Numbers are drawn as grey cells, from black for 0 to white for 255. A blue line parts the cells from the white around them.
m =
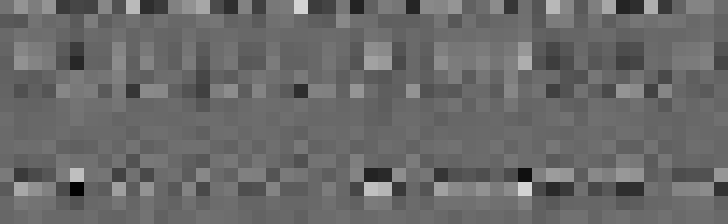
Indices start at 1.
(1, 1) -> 115
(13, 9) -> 66
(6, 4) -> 100
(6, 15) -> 71
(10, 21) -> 102
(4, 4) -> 119
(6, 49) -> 109
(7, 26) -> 149
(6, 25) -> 94
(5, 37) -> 129
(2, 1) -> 89
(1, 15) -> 167
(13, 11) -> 73
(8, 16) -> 103
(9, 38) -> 97
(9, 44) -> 110
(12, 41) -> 97
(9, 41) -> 114
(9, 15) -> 109
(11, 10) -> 115
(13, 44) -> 127
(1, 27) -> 97
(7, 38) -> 107
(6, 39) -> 108
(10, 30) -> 111
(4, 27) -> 142
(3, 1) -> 105
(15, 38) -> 127
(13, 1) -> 122
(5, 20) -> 124
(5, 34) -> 120
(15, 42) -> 102
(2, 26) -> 111
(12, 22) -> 81
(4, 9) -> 133
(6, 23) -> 104
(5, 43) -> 86
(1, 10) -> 186
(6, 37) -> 127
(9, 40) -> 109

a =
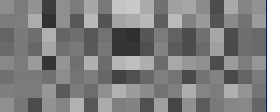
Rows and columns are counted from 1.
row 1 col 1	141
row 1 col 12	113
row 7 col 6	124
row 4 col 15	107
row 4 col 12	131
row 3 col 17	76
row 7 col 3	123
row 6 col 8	103
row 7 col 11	140
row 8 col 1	143
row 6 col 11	104
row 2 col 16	84
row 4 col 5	112
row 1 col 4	61
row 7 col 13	127
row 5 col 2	124
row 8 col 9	127
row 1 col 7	167
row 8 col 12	159
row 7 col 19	117
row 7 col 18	148
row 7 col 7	109
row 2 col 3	172
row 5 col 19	150
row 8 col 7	87
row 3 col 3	110
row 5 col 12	108
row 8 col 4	146
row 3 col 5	100
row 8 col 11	80
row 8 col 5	132
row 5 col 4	52
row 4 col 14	77
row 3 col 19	105
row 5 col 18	125
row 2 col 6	88
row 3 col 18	110

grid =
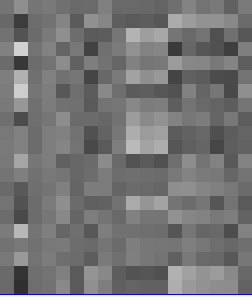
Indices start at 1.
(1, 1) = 116
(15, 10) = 170
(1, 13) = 111
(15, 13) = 116
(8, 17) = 93
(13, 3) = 113
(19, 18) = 119
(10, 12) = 160
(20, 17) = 137
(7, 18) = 143
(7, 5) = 88
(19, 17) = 88
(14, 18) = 107
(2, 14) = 156
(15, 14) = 108
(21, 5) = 137
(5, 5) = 140
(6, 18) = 115
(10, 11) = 155
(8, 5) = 113
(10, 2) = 129
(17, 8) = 126
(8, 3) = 112
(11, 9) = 125
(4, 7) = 66
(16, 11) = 117
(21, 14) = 153
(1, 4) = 121
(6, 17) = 74
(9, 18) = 93
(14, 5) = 128
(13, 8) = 124
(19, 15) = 105
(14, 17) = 120
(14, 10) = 107
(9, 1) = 111
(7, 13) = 82
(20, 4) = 115

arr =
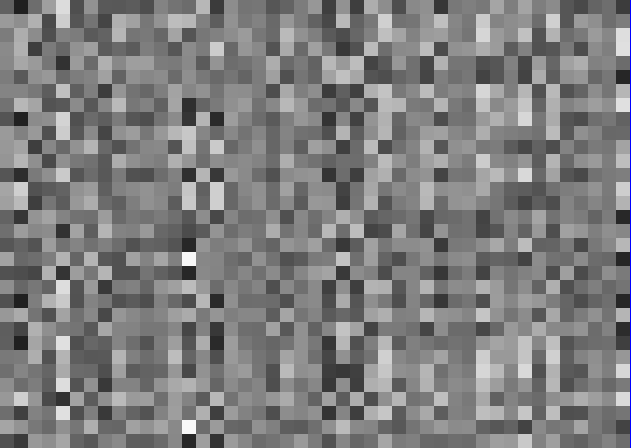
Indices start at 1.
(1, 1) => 97
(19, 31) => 143
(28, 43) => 128
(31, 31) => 136
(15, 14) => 201
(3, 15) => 119
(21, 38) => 141
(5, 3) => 154
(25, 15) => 173
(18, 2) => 99
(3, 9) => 182
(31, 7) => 175
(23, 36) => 146
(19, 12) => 165
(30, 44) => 108
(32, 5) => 165
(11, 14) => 192
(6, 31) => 69
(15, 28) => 83
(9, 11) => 78
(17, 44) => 143
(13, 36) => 185
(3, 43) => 155
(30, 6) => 79
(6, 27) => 84
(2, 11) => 119
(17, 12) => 104
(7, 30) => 137
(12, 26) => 109
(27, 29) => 144
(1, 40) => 139
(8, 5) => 88
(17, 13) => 97
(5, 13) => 122
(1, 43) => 100
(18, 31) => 147
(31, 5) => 144
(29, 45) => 218
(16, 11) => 114
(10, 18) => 115

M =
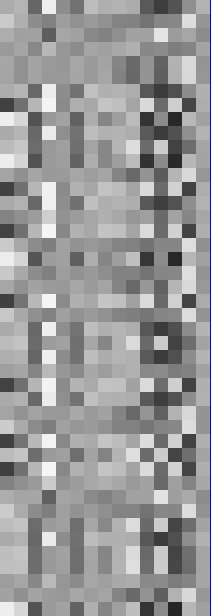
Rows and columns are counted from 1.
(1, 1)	171
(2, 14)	221
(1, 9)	179
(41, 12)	204
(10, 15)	178
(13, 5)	154
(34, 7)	167
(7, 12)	60
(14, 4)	240
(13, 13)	180
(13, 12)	92
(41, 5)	159
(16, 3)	156
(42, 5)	150
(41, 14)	108
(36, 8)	129
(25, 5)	161
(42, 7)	166
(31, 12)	132
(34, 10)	163
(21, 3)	162
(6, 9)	130
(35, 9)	167
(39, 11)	87
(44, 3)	83
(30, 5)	152
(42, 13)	124
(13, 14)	217
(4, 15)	163
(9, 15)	161
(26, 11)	89
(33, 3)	109
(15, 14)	142
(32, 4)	243
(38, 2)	195
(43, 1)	162
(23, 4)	130
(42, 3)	135
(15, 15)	178
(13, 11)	148

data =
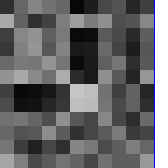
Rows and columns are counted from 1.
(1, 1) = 48
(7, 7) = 190
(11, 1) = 118
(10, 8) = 91
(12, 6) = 99
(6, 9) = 88
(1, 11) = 64
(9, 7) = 71
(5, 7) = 26
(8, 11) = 46
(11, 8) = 75
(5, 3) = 119
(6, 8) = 143
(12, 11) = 153
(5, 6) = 11
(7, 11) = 37
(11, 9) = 94
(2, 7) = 123
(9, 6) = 87
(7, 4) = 22
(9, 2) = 117
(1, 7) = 29
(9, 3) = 101
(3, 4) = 96
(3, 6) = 10
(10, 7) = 70
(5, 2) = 121
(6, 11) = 150
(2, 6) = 157
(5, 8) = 95
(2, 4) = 66
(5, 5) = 117
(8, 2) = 16
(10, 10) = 59
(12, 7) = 70
